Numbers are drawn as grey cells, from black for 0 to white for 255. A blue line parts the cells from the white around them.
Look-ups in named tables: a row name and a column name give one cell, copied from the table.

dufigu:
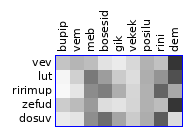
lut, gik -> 203
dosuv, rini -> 92
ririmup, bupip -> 248
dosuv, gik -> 165
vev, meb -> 189
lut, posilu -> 174
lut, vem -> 208
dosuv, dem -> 220
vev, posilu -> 178
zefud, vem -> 187
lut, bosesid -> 157
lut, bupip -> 245
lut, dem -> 80
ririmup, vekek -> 214
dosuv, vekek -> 203

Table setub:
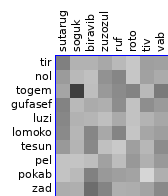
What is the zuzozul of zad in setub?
132
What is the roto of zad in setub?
173
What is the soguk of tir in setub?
178
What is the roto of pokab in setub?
163
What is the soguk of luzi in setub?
178
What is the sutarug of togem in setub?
165
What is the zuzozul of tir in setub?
168
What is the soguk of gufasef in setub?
185
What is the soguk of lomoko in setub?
182
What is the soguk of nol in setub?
185
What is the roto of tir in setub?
199
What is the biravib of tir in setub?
178
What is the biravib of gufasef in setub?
171
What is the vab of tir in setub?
161
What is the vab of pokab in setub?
175
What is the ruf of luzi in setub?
170
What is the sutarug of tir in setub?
128
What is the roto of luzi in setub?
194
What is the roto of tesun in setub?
159

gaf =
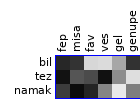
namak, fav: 36
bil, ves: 219
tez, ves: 17
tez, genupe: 222
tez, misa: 85
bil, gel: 167
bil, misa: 51
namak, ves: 133
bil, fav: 215
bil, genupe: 50
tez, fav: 75
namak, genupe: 126
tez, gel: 140
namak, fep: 60
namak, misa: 12
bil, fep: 39
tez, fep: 18

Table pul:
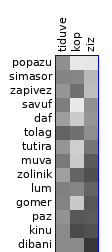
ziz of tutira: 118
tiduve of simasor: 133
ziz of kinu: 81
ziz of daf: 149
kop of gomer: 201
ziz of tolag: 142

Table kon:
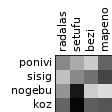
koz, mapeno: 85
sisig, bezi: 113
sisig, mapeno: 69
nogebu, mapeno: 220
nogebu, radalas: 148
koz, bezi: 94
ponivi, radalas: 136
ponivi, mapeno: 100
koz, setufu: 6
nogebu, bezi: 204
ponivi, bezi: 203
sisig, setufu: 137
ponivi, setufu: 170
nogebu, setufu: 23
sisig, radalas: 192
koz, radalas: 100
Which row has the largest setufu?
ponivi

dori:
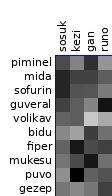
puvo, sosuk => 143
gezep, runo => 64
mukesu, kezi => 74
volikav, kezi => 94
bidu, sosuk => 136
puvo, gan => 96
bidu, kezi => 161
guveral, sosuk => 65
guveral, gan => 132
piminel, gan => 48
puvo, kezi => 1
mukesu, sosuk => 116
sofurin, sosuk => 37
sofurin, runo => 122
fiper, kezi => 24
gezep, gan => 119
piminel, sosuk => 76
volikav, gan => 199
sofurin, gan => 85
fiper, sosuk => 99

